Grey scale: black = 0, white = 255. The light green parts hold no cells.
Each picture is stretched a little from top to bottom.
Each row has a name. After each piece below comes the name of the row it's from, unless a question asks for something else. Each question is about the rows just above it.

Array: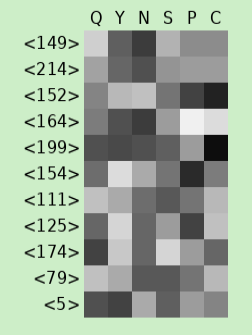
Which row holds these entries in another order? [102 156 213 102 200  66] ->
<174>
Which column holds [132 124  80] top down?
Q
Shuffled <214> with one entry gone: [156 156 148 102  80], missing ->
[162]
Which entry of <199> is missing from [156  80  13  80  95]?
[73]

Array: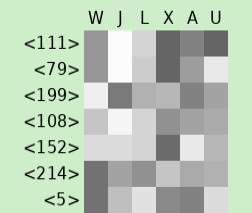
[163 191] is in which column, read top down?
J
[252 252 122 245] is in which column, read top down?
J
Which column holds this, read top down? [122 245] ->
J
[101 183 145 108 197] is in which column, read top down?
X
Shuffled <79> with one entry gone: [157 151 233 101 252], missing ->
[204]

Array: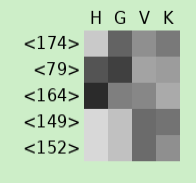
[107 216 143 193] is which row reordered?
<152>
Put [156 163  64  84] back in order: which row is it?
<79>

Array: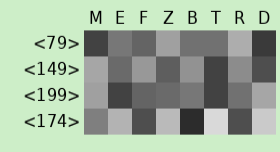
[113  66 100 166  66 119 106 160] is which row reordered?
<199>
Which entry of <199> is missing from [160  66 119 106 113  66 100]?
[166]
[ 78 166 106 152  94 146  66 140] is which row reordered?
<149>
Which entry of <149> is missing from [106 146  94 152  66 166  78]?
[140]
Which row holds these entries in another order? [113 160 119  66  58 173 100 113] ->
<79>
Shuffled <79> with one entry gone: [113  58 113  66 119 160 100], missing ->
[173]
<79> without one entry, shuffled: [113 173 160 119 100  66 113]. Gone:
[58]

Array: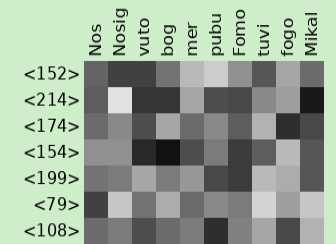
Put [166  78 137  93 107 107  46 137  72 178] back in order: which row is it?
<174>
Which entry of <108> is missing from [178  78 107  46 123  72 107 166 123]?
[129]
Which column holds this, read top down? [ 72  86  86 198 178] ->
Mikal
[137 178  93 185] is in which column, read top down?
tuvi
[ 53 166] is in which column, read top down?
bog
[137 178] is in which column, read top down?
tuvi

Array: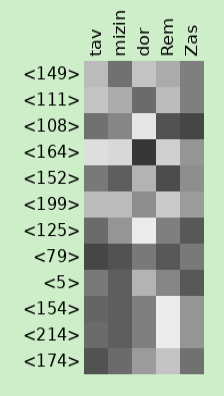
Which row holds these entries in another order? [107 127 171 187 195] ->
<111>
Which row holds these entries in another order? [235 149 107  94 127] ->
<214>
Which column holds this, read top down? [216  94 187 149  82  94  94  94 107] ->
mizin
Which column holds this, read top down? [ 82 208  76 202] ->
Rem
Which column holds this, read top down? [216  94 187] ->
mizin
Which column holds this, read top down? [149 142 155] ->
Zas

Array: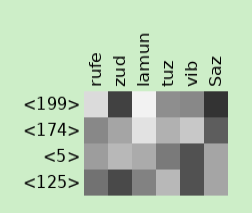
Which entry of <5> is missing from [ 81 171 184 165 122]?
[157]
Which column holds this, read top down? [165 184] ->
zud
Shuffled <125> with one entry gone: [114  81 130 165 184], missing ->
[73]
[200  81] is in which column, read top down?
vib
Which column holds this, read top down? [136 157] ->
rufe
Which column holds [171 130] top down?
lamun

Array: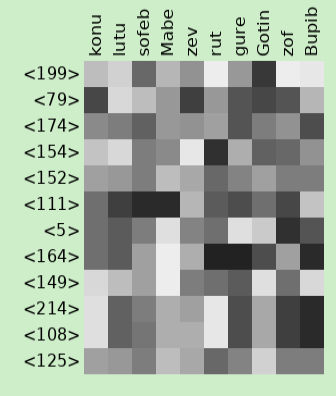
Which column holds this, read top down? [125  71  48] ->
zof
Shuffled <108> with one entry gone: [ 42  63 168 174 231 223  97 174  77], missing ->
[117]
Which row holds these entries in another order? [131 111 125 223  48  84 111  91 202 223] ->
<5>

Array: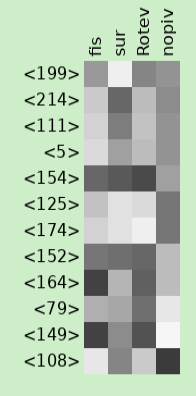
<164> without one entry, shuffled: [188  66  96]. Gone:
[181]
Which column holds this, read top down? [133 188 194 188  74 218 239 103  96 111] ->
Rotev
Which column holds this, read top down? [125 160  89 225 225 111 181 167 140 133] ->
sur
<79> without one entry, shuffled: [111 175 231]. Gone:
[167]
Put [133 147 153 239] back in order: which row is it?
<199>

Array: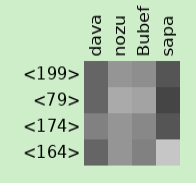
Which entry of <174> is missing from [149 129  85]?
[136]
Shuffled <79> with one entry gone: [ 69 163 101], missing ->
[170]

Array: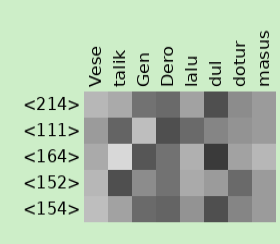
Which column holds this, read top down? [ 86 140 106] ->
Gen
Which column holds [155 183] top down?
masus
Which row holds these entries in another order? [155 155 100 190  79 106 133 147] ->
<111>
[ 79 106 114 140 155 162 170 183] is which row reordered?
<214>
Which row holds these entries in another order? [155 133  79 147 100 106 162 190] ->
<154>
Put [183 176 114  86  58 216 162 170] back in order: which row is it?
<164>

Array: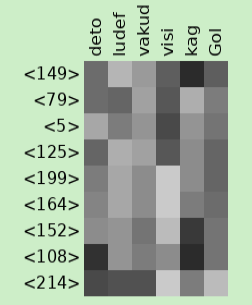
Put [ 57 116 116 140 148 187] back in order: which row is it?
<152>
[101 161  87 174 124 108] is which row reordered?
<79>
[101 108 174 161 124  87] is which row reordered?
<79>
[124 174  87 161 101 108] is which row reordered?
<79>
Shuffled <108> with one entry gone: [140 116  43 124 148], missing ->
[49]
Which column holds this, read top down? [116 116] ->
Gol
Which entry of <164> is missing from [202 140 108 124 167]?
[132]

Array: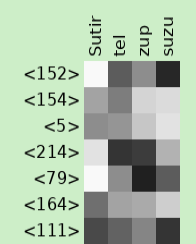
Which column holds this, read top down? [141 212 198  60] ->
zup
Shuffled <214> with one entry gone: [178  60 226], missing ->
[52]
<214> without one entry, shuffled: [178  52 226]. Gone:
[60]
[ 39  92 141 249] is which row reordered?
<152>
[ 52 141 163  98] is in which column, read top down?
tel
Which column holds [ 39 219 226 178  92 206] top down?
suzu

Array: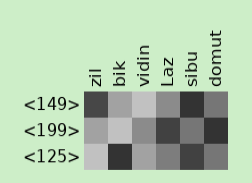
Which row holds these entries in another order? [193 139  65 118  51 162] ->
<199>
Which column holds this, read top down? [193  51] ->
bik
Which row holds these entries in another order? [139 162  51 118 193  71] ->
<149>
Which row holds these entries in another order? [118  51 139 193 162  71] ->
<149>
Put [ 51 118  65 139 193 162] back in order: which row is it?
<199>

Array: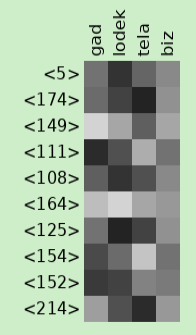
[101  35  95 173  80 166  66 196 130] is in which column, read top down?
tela
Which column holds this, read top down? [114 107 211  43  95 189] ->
gad
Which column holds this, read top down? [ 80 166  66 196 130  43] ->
tela
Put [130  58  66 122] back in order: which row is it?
<152>
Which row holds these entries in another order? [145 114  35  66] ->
<125>
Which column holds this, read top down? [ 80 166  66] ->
tela

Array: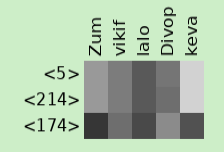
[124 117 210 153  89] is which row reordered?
<5>
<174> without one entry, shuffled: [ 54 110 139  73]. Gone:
[81]

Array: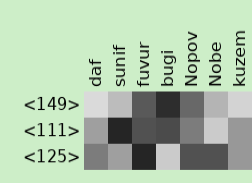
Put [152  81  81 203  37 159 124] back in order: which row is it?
<125>
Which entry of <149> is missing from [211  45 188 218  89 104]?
[180]
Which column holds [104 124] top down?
Nopov
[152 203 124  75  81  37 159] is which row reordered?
<111>
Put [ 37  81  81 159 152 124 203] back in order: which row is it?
<125>

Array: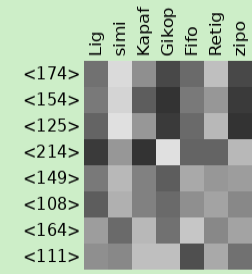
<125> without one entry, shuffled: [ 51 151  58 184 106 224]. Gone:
[100]
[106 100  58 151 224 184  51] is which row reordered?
<125>

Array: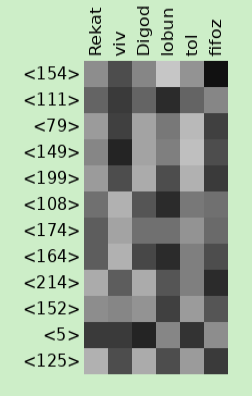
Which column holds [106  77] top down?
fifoz
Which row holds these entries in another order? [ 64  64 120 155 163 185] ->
<79>
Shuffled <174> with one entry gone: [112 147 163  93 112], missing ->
[106]
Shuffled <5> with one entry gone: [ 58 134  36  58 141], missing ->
[51]
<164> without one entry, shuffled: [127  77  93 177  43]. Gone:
[71]
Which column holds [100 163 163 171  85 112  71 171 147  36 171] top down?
Digod

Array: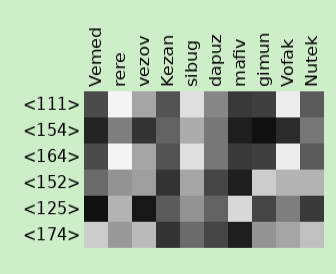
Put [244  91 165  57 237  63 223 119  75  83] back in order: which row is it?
<164>
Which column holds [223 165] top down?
sibug
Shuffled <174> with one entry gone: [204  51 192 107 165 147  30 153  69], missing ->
[186]
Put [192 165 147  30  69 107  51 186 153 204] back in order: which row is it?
<174>
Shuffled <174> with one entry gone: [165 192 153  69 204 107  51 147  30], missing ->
[186]
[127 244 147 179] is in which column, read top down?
rere
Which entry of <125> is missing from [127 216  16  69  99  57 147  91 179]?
[23]

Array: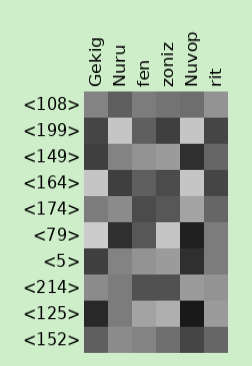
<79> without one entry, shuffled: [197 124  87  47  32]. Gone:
[204]
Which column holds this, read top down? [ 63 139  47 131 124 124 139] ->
Nuru
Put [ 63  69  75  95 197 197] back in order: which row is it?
<164>
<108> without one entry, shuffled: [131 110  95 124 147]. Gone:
[116]
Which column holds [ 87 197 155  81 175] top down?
zoniz

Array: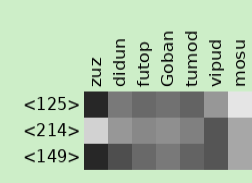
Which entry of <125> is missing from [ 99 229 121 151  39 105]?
[113]
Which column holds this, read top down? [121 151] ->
didun

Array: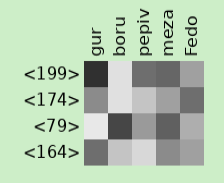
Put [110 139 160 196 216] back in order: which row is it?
<164>
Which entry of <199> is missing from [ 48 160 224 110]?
[102]
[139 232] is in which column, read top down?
gur
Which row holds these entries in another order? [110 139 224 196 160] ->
<174>

